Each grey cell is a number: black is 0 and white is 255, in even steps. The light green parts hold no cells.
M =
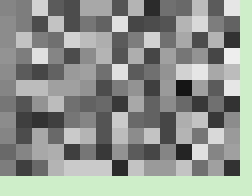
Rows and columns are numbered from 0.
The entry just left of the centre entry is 76
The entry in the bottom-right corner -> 50
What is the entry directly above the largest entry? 50
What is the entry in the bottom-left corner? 125
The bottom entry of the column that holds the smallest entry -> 195
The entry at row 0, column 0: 133
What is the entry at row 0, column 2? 210
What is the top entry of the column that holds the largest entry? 230
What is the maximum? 238
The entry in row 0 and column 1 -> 125
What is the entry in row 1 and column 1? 125
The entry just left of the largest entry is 70
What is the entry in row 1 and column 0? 140
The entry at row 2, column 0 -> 140
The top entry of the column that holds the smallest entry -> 105
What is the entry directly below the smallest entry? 105
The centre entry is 125

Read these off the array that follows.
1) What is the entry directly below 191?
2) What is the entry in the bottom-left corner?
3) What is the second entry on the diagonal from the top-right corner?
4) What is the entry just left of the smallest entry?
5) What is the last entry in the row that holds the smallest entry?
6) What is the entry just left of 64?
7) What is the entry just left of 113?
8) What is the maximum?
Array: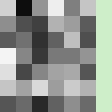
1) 121
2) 85
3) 156
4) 209
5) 197
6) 79
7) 91
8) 244

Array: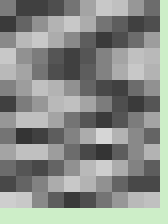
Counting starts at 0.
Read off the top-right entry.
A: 108
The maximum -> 214
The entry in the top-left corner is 124
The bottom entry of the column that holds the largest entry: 116
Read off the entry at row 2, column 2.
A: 200
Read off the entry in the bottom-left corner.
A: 206
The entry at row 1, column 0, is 58
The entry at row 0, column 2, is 64
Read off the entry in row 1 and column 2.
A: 145
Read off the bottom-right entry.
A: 192
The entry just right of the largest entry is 179
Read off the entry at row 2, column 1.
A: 185
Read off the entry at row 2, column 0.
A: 137
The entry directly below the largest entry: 52
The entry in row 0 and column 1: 64

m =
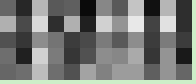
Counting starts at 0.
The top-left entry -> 102
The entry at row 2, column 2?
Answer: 141
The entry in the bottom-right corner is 102
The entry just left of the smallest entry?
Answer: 95
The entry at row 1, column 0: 176
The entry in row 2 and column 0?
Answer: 81
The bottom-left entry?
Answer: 102
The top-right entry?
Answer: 46
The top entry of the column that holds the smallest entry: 10
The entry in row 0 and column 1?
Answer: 39
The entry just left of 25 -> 148
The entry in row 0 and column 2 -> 182
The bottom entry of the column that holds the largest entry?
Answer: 156

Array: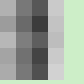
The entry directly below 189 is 202
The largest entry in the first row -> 202
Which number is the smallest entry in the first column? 156
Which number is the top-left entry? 177
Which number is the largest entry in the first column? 183
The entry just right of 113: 68

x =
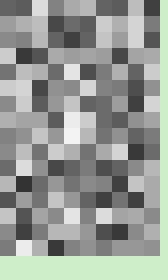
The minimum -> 51
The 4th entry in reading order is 130
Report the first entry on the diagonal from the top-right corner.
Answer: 64
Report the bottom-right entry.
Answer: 145
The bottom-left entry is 123
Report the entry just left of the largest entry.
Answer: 151
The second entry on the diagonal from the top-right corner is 212
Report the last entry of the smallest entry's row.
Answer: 170
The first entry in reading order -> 99
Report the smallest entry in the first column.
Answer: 84
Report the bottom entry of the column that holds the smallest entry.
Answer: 236
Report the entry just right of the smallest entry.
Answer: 107
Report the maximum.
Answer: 243
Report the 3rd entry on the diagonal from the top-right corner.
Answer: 157
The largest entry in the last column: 212
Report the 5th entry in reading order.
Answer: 170
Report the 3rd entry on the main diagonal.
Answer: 183
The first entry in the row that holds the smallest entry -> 183
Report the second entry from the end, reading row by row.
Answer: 151
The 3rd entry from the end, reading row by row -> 151
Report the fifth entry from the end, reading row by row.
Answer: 145
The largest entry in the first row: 220

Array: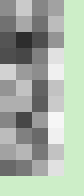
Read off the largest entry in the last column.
246
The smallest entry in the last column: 148
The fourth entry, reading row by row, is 162
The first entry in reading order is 141
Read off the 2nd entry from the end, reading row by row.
168
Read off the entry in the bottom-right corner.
225
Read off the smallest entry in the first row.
134
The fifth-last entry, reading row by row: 194
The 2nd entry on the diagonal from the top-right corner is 113
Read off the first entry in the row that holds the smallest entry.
84
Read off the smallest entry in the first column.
78

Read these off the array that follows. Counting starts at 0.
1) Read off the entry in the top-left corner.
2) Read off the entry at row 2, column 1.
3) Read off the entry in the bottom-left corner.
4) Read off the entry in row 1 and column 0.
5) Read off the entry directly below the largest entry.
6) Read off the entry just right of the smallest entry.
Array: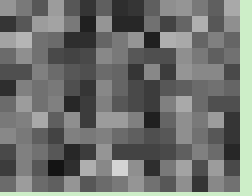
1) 149
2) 181
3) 107
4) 53
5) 121
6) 46

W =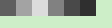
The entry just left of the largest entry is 163
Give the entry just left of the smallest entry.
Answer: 73
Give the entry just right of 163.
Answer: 220
